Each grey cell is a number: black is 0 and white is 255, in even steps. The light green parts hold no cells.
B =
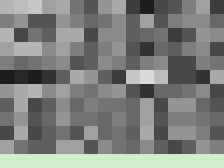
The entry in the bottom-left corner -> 160
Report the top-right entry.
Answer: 60
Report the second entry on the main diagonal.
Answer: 148
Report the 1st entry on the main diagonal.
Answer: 180
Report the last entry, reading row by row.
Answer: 126
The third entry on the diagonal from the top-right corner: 84
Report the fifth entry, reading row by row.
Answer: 169
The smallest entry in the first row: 29
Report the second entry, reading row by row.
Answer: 189
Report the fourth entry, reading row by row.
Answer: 160
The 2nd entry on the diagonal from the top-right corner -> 138
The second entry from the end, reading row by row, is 148
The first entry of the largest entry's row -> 29
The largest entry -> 219
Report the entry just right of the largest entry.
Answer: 189
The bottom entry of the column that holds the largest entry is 138
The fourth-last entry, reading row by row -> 72
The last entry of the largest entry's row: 169
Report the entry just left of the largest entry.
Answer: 198
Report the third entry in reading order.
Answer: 198

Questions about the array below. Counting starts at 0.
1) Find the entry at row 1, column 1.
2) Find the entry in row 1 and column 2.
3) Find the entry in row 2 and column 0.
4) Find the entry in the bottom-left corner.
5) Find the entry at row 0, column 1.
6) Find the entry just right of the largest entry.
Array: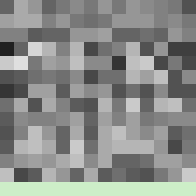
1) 170
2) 170
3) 129
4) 191
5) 170
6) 120

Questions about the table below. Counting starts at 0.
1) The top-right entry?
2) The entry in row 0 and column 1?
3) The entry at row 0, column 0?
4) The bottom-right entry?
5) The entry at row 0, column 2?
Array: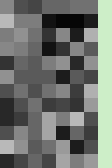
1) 113
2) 79
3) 135
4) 154
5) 69

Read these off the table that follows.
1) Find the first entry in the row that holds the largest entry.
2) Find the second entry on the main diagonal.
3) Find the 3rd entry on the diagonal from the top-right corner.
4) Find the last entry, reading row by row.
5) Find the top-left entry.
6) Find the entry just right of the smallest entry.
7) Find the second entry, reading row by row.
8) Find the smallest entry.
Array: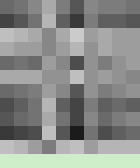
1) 191
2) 86
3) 169
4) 181
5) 106
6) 115
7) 115
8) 27

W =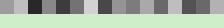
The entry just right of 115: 210
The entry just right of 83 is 105
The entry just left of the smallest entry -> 190
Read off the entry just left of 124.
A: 148
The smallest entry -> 40

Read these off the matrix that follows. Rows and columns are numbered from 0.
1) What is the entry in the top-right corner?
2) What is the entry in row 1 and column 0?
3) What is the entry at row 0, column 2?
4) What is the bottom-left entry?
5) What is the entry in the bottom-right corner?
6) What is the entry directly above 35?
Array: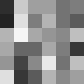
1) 125
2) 35
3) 159
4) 223
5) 159
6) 46

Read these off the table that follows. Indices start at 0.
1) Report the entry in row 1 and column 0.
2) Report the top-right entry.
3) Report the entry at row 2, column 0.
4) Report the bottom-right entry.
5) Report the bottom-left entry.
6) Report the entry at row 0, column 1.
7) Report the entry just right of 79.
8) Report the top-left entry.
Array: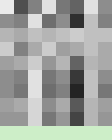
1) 141
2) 141
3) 181
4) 150
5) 150
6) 79
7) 129
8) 234

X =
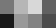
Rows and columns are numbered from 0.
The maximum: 216
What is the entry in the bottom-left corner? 25
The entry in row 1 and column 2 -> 131
